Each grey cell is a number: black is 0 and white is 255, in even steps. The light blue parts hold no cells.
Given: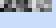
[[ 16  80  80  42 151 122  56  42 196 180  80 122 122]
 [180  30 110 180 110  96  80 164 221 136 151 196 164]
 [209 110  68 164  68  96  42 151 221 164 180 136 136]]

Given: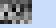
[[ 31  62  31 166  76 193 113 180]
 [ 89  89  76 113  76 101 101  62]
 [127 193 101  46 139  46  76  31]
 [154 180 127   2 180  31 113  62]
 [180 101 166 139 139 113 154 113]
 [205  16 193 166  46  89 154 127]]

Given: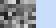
[[ 47  32 189  47  91  91 173 106 189]
 [ 60 106 106 146 189 119 217  91  60]
 [ 75 146 201 217  47 158 189 173 173]
 [106 158 106 189 146  60 146 173 189]
 [119  91 131 146  91 106 131 131  91]
 [131 106  75  91 119 119 131 119 119]
 [173  32  75 131 158 131 158  75  75]]

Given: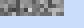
[[ 94 149  82  66  82 122  66 209 122 109 165  94 165 181 181 165]
 [109  94 122 181  94 122 137 122 109 137 109 109 109 181 122 109]
 [137 122 149 137  82 149 149 137  94 137 181 149  82 165 165 137]
 [149 165 109 122  82 165 137 149 122 122  94 165  82  94 137 149]]

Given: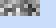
[[123 178 206 123 137 108 178  49 150 123]
 [150 108 220 137 206 150 137  78 191 108]
 [162 123 162 191 162 123  94 137 150 178]
 [220  94  78 108 233 108  94  78  49 178]]

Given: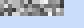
[[ 84 198  84 213 213 140 152  99 128 140  99  99 243 113 167 152]
 [128  84  99  57 167 213 152 182 152 128  72 182 198 128 227 167]
 [152 227 113 182 182 140  84 152  99  99 167 113 113 128 113  57]
 [182 128 198 182 182 128 198  72 198 198 227 243 140 152 167  72]]

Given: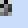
[[ 24 134  66]
 [121  93 161]
 [173 108  50]
 [188  10 214]]
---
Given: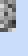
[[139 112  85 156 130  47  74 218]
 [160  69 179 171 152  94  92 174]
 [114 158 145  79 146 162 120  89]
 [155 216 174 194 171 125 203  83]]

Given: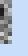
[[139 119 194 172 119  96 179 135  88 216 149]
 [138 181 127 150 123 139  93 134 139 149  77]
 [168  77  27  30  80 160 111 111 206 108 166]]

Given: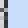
[[ 52  49 171  51  75  50  56]
 [215 214  91 218 192 215 208]]

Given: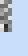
[[120 220 127 130 225 125 150 128]
 [135 113 197 120 117 143  41  64]
 [216 108 149 166  95 156 233 209]]

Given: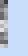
[[ 61 130 176 162 149 199 214 177 144 164 104 185]
 [126 110 143 107 105 220 184 225 112 136 106 209]]

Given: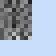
[[ 34 100 105  66 143 102 132 139  84 199]
 [147  84 132 125  70 113  68 114 156  59]
 [127 147  69 125 115 119 129  86  64  82]
 [ 58  82 119  72 130  75 112 153 105 208]
 [139 120  40  90  61  59  34 106 188  58]
 [ 44  71 153  86 131 119 122 145  91 163]
 [ 98  64 137 110  99  89  85 133 146 131]
 [127 131  89 122 108 128 136  89  85  89]]

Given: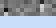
[[126  81 139 105]
 [104 146 120 123]
 [121 149 127 139]
 [ 39 210 193 141]
 [102 116  88 111]
 [135 126 127 106]
 [106 125 141 107]
 [ 87 119 146 120]
 [116 131 103 154]
 [112 110 152 121]
 [119 121 123 108]
 [120 126  97 124]
 [ 94 101  17 195]
 [121 150 125 105]]
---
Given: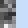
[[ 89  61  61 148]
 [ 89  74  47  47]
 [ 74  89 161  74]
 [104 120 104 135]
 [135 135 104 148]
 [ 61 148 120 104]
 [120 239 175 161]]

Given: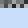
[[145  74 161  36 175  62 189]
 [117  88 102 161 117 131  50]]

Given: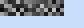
[[ 11  51 121 177  11 163  25  66  51 148  92 177  25 192  11 148]
 [163 106  39  51 177  66 135 121 106  92  78  66 121  25 121  78]
 [163 121  39  39 192  25 121 135  78  66 106  25 148  66 106  39]
 [ 39 163 148  51  39  39  66 148  78  51 192  78 106 121  92  25]]

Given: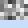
[[173 131  62 102 214 159 214]
 [115 143 143 159 200 240 173]
 [131 159  62  90 187 143 240]
 [228 173 143 200 115 200 102]
 [115 187 240 131 228 143  90]]

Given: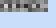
[[137 108  96 137 108 153 137 122 108 137 153 122]
 [122 153 108 153 137 167 153  80 108 122 137  96]
 [ 80 210  67 183  55 122  42  96 183  67 167 167]]

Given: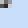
[[ 82  42 207]
 [191 110 153]]

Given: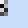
[[213  42]
 [ 72 126]
 [241 139]
 [ 14 184]]
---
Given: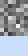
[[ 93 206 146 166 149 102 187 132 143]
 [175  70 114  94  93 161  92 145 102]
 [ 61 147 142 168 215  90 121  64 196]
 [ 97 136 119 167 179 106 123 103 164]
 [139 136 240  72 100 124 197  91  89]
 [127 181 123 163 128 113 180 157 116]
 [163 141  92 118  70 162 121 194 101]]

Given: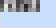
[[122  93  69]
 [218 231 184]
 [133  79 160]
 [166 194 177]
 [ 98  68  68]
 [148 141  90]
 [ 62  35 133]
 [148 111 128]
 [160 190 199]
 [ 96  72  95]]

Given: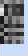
[[ 23  28 129  34  92  23  24 203 231 167 102]
 [105 154  25 159  24 129 145  35  49  28 161]
 [ 57 104  66 123  58  65  81 113 130  87 138]
 [138 139  68 137  75 140 140  61  60  63 110]
 [ 74 140  39 148  36 100 125  60  86  45 154]
 [131 160  48 157  51 146 156  47  47  47 113]]

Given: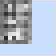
[[113 165 122 123 106 123 127 107 126 123 107]
 [ 88  41 145 123  58 147 113  47 106  77 138]
 [138 236 218 138 109 218 177  96 184 211 111]
 [123  77 224 155  83 224 105  66 102  94  86]
 [108 228 238 217 143 138 188 155 196 182 137]
 [115 186 155 175 126 155 183 132 190 188 126]
 [110 138 115 149  93 115 169  89 173 222  95]
 [180 138 157 151 139 156 138 119 148 171 144]]

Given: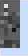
[[ 80 123  99  96  93  74 122  71 110  97  96  96]
 [ 61  55  92  74  69  83  98  65 174  64 224  89]
 [ 64  58  93  95  95 122  57  59  88  94  94  95]
 [110  74  97  96  18  83  71  81  72  95  97  97]
 [ 67  78  95  96  96  50  78  82 112  96  97  95]]

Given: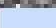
[[ 63 156]
 [ 94  87]
 [ 92 100]
 [112  76]
 [233  63]
 [132 110]
 [123 144]
 [118  92]
 [ 94 105]
 [ 85 139]
 [123 162]
 [ 69 151]
 [ 99 117]
 [130  87]]

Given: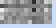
[[125 201 178 236  77 203]
 [147 129 149 183  98 158]
 [164 157 134 162 122 182]
 [136 116 156 162 116 151]
 [166 143 127 151 105 121]
 [143 145 156 142 115 174]
 [142 132 159 178 118 144]
 [195 123 140 148 122 126]
 [113 104 150  46 126  42]
 [125 119 139 161 121 148]
 [119 129 140 120 142 118]
 [160 168 155 210 138 208]
 [160 136 150 156 108 188]]
